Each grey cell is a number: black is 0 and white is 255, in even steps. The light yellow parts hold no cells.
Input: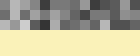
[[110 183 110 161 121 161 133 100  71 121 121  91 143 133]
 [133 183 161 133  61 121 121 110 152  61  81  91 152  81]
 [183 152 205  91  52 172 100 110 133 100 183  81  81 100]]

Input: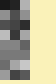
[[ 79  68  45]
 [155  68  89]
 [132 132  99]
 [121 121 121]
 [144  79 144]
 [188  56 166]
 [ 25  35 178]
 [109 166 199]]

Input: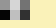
[[  5 191  49]
 [149 214 115]]

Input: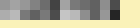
[[173 185 121  97 121  76 197 185 142  97 151  37]
 [151 163 151 130 109  67 163 121 109  97 142  76]]

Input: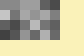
[[ 96  75 117 185 117  96]
 [ 65  85 148 105 176 105]
 [137 137 158 158  96  75]
 [197 117 167 148 167 127]]

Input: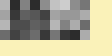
[[182  77  77  96  87 182 130 172 108]
 [108  66  87 108  56 118  56  44 172]
 [163  56  96  87  66 163 152 152 172]
 [182  44 130  44 141 194 205 141 118]]

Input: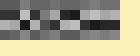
[[177 167  27 177  80  50 177 189  50  27  39  39]
 [ 91  91 124 101 101 113 101 101 113 124 113 113]
 [ 91 101 133  91 113 124  91  91 124 133 124 133]
 [ 50  50 189  50 124 167  39  27 167 189 167 177]]

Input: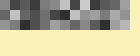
[[147 124  47  79 112 159 136 102 136  90  47 159 183]
 [136  69  90  59 124 136 193  69 204  59  90 102 159]
 [102 193 102  79 112  69  47 193 147 159 124 171 147]]
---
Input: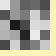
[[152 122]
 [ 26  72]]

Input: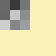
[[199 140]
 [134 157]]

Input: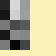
[[208 158]
 [ 74  88]]

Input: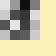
[[ 74  53]
 [229  62]]

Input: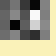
[[136  82]
 [  4  94]]

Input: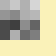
[[137 175]
 [ 63 141]]
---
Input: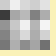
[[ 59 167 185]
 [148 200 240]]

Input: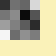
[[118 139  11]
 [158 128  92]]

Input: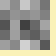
[[121 147 140]
 [ 83 162  64]]

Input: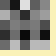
[[175 113  43]
 [ 88 125 110]]

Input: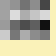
[[162 220 173]
 [155 105  77]]

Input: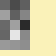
[[160  96 133]
 [105 160  42]]
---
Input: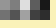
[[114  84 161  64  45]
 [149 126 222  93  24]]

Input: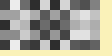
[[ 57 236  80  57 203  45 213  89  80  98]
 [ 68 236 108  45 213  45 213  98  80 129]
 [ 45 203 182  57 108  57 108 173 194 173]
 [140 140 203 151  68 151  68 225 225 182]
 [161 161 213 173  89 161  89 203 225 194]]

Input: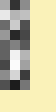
[[140 213  60]
 [152  40  71]
 [107 203  80]
 [ 98 129  89]
 [ 80  28 118]
 [172  51 140]
 [ 71 251 161]
 [ 98 241 181]
 [232 181 192]]

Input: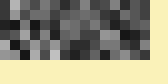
[[149 140  22 171  75 192  56  33  56  98  33 109 140  86  56]
 [ 56 149  75 109 109  65  86  98 109  98  56  45 109  86  65]
 [171  22  86 149  98 149  86  45  45  75 120 120  65  45 129]
 [ 56 180 109  75 120  86  45  75 129  65  75 129  45  86  65]
 [ 33  22 120  22  75  45 120 109  86 120  75  33  56  86  98]
 [ 65  86 161  45 129  33  98 109  65  65 149 140  22  33  65]]

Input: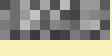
[[133  68 110  59 133  59  68 122 101  68 133]
 [143 110 153 195 101 165  78  68 143 133 122]
 [ 78 110 165  90 165  78 186  78 153 153  90]
 [122 110 186 143  90 133 122 101 165 175  78]]

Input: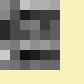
[[203  93  17  29  52  61]
 [134  83  29  52  61  61]
 [ 41  73  73 105  83  93]
 [123 114  93 114 105 105]
 [ 41  73 114 123  61  93]
 [134 123 165 143 153 134]
 [143 105 194 175 175 165]]
